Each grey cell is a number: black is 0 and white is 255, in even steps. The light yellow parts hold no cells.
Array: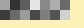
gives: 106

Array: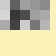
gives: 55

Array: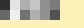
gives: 239

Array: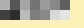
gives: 46

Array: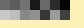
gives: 189

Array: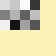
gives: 179

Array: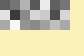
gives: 58

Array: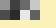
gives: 43

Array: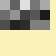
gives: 147

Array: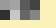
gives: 199
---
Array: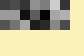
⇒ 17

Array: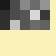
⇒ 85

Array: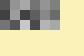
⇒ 65

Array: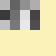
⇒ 223

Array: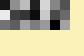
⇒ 53

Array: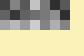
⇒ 98

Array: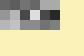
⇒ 72
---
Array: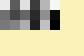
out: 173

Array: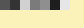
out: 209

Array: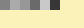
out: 151

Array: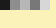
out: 183

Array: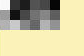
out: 134

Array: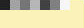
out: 117

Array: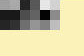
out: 111

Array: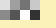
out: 253

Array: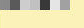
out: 205
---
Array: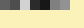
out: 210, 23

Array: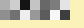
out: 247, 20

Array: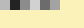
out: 209, 35

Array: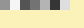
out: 245, 54

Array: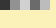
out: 209, 53

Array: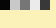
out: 235, 5

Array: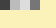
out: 221, 64

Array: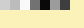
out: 249, 9

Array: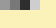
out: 206, 46

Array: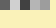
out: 208, 65
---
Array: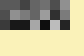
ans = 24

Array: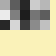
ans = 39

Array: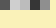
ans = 86

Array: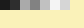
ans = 170

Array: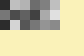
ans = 212

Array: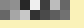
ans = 200
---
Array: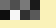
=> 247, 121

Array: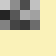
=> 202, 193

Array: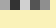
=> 208, 166

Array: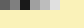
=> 224, 189

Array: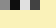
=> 224, 138

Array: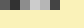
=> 204, 182

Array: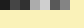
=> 207, 172

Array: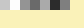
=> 253, 199

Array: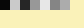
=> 231, 202
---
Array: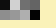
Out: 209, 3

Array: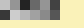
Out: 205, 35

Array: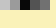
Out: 196, 8

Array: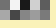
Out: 243, 25

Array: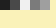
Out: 240, 31

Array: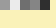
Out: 235, 47

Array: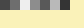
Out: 238, 52
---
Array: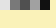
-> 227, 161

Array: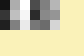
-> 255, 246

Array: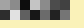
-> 225, 196

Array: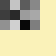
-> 208, 196

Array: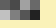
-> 193, 161

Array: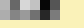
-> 215, 194

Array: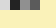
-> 217, 144

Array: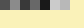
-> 203, 184

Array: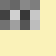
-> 208, 199

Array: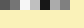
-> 246, 192
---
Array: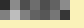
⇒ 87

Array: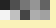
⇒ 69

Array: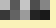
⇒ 155

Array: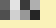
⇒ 208

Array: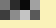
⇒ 140

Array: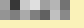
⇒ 97

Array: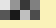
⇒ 25

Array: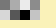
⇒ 87

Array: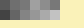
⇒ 151

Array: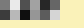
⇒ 150
